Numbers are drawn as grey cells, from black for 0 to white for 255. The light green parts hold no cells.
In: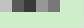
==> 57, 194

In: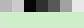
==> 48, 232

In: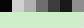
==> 110, 209

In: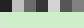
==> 54, 212

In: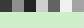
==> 207, 241

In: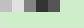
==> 131, 225

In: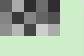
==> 132, 205

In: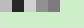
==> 209, 209
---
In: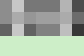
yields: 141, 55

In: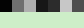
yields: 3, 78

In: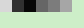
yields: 216, 166

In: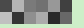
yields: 74, 104

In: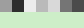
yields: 158, 75

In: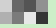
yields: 209, 53

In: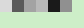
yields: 218, 144

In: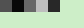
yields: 81, 40
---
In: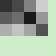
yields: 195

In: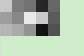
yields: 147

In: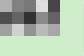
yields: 147

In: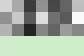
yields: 100

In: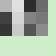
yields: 201

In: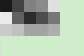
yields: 163

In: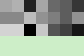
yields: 84

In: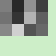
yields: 208

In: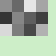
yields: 125

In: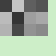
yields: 72
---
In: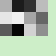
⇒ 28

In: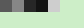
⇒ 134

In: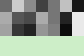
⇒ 204

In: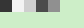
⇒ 243

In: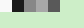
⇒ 27

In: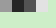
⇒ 38

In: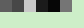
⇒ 71

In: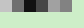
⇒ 111

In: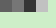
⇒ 118
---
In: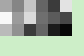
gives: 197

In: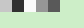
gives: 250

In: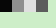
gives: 223

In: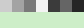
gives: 121

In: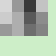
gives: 57

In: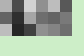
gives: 210
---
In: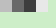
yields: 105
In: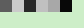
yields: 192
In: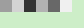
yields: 178
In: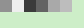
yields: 99
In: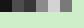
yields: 139
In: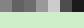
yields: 204
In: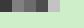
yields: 107
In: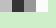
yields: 52
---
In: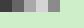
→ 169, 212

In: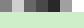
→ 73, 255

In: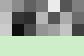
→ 183, 235

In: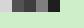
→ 62, 214

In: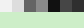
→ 138, 242

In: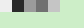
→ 155, 238
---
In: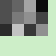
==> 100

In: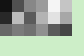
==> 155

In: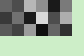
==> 143

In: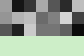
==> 86

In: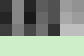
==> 81

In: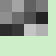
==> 164

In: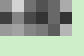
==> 82
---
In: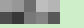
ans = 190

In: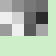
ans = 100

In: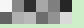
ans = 127

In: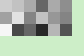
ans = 151

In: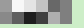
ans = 104

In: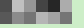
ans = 38

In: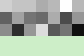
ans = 76

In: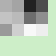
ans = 109

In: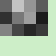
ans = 158

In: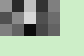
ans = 80
